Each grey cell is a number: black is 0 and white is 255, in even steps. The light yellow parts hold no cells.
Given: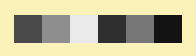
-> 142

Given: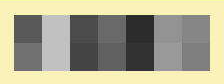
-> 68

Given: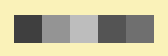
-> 63

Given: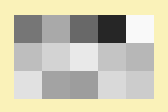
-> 225

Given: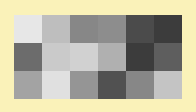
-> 224

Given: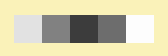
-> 226

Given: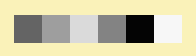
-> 158

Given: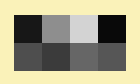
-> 9
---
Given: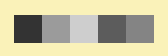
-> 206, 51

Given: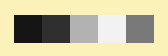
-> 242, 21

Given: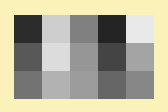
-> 233, 36

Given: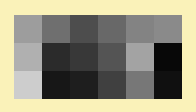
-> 205, 8

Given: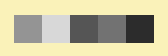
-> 216, 44

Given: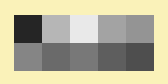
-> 233, 37

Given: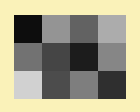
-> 209, 13
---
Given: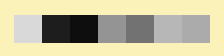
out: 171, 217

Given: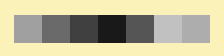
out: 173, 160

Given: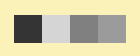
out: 155, 52

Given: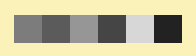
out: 34, 124

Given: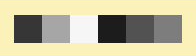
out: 125, 54

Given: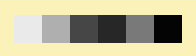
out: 4, 234

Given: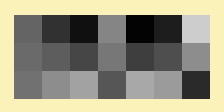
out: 205, 113
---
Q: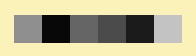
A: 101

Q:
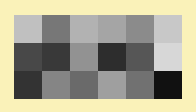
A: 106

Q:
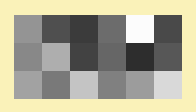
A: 196

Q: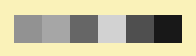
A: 102

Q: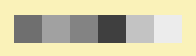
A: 131

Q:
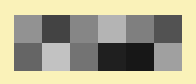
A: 115

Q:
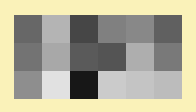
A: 23

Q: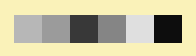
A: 56

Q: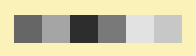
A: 45
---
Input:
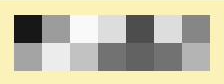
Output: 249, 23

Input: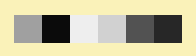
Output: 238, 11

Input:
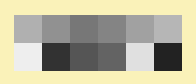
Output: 238, 34

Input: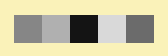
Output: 217, 20

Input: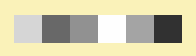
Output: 254, 49

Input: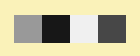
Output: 240, 23
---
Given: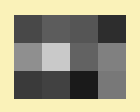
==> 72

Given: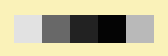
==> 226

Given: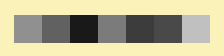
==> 144

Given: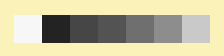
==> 247

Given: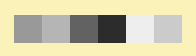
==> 153

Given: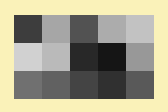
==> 61

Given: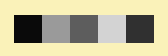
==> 10
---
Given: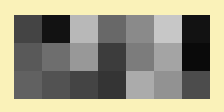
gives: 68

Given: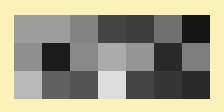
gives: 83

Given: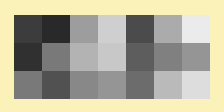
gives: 136

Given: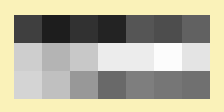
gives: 152

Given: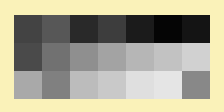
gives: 188

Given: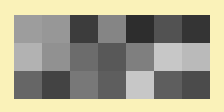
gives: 120

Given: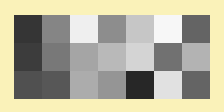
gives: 172
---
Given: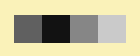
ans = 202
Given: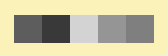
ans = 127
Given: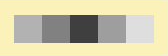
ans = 222
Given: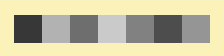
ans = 149
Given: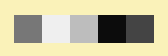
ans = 68
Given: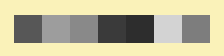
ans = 125
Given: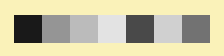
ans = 114
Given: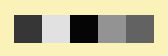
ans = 98
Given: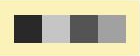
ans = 161
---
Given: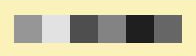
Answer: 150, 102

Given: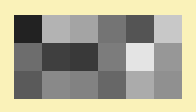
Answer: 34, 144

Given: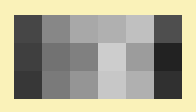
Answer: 70, 48

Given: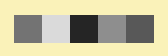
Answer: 115, 88

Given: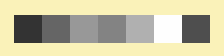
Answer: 51, 78

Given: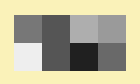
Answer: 119, 105

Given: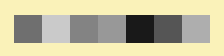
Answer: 111, 174

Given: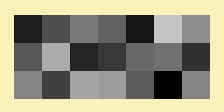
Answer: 30, 133

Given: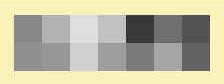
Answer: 136, 98
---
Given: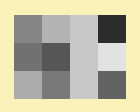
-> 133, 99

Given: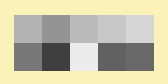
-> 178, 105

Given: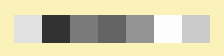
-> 225, 203

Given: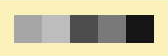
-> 166, 21

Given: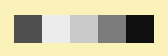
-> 79, 15

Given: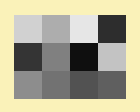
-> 209, 95

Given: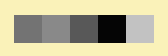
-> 115, 194

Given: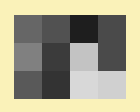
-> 102, 208

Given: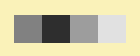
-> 129, 225
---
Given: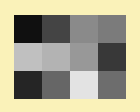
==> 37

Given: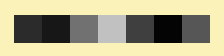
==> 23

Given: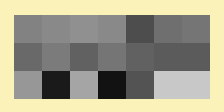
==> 26

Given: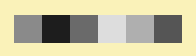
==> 85

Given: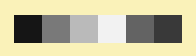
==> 57

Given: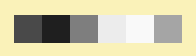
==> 73

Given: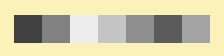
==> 91
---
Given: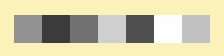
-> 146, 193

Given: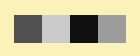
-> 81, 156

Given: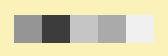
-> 149, 240

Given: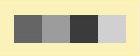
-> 101, 208

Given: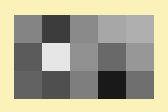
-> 132, 111

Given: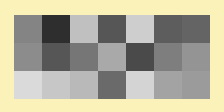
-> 132, 155

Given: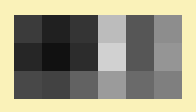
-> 59, 127

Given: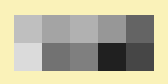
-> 191, 70

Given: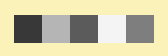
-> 56, 126
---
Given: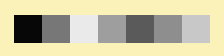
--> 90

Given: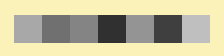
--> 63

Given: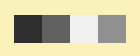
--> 96

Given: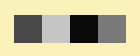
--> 72

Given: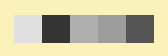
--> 85

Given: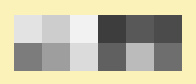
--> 75

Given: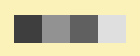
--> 96
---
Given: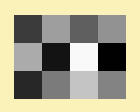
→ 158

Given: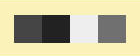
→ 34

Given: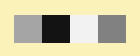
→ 19

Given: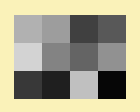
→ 157

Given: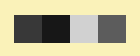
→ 23

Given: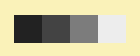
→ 67
